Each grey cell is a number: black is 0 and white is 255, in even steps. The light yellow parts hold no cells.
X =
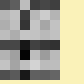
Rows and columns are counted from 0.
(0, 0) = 78
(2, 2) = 52
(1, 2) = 61
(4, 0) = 69
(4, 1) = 71
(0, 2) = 189
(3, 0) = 189
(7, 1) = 90
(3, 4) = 185
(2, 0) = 174
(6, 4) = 187
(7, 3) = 96
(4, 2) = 23
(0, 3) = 62
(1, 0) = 182
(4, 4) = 55

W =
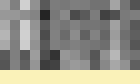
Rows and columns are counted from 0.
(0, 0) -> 164
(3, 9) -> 130
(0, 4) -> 89
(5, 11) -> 183
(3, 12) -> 111
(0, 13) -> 83
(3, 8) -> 97
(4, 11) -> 163
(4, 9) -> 117
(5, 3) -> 157
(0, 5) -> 124
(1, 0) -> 152
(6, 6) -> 143
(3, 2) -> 208
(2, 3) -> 147
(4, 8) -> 121
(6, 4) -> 61
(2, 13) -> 89
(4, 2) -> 205
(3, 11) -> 156
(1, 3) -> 132
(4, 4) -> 89
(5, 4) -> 78
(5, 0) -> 90
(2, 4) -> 90
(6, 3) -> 149
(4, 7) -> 128
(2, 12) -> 120
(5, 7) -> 142

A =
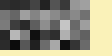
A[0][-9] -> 47
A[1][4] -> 159
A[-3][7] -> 105
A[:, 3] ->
[68, 132, 94, 16, 32]
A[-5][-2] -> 151
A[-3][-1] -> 158
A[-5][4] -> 34
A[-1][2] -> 87
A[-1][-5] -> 108
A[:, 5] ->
[84, 138, 95, 46, 168]
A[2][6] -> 197
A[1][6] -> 116

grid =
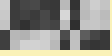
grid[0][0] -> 205
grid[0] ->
[205, 59, 70, 73, 58, 56, 185, 51, 189, 206, 196]
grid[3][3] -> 195
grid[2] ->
[196, 62, 49, 63, 73, 68, 189, 47, 196, 198, 191]
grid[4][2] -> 209
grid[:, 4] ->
[58, 72, 73, 205, 207]
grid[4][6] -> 54
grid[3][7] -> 190
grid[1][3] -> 59
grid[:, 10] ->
[196, 187, 191, 57, 57]
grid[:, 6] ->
[185, 215, 189, 76, 54]
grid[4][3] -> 210

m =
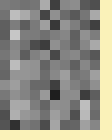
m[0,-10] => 124
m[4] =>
[109, 135, 114, 76, 61, 144, 123, 100, 135, 169]
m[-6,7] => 115
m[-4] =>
[120, 144, 131, 114, 153, 30, 139, 141, 61, 94]
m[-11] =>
[95, 125, 93, 122, 159, 56, 149, 126, 94, 64]
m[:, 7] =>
[141, 89, 126, 96, 100, 136, 96, 115, 128, 141, 109, 80, 101]
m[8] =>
[142, 158, 133, 105, 104, 63, 148, 128, 114, 143]
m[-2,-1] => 107
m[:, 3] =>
[117, 140, 122, 123, 76, 129, 146, 145, 105, 114, 125, 142, 114]
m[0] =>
[124, 120, 114, 117, 171, 63, 136, 141, 89, 79]
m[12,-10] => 84
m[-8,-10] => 118
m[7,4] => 109
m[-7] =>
[106, 188, 149, 146, 100, 131, 123, 96, 135, 108]
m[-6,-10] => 102
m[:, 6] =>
[136, 107, 149, 134, 123, 131, 123, 158, 148, 139, 141, 139, 99]
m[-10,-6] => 112
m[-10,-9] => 198
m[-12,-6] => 69
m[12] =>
[84, 48, 124, 114, 76, 165, 99, 101, 160, 134]
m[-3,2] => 168

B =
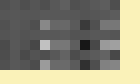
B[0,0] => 81
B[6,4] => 155
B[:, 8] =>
[84, 84, 58, 84, 23, 84, 48]
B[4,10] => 154
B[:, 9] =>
[89, 86, 80, 88, 72, 91, 78]
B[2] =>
[81, 88, 85, 79, 136, 103, 104, 90, 58, 80, 119, 119]
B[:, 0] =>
[81, 86, 81, 84, 75, 77, 80]
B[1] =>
[86, 87, 86, 86, 89, 88, 88, 87, 84, 86, 88, 92]
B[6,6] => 106
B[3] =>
[84, 87, 83, 86, 89, 88, 90, 83, 84, 88, 88, 85]
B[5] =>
[77, 87, 74, 83, 79, 88, 99, 76, 84, 91, 99, 72]
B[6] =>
[80, 88, 84, 76, 155, 106, 106, 91, 48, 78, 129, 133]
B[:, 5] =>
[88, 88, 103, 88, 119, 88, 106]

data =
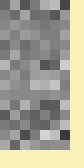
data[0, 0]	105
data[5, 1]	165
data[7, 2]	124
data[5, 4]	137
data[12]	[122, 112, 137, 103, 99, 137, 187]
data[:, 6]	[69, 153, 137, 161, 137, 157, 204, 137, 127, 137, 188, 136, 187, 57, 143]
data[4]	[108, 137, 111, 126, 147, 128, 137]
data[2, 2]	137
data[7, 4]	161
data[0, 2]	85
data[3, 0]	152
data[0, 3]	122
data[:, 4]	[173, 114, 119, 126, 147, 137, 85, 161, 175, 137, 89, 127, 99, 211, 138]
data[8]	[166, 144, 135, 184, 175, 195, 127]
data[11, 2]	111
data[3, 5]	125
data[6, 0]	181
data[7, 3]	155
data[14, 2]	174
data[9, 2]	136
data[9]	[141, 137, 136, 138, 137, 147, 137]
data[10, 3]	136

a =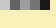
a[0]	200
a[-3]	157
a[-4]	100
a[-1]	25

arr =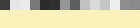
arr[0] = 60
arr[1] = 230
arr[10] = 197
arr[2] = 235

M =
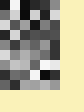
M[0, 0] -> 21
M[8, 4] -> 182
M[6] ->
[141, 195, 184, 101, 247, 232]
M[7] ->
[47, 109, 98, 244, 12, 48]
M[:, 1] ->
[244, 209, 84, 213, 59, 138, 195, 109, 46]
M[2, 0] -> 215
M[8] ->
[100, 46, 166, 161, 182, 152]
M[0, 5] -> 138
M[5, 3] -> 141
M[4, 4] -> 151
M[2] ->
[215, 84, 159, 21, 126, 73]
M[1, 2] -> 11
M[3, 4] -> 74
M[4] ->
[134, 59, 130, 98, 151, 52]
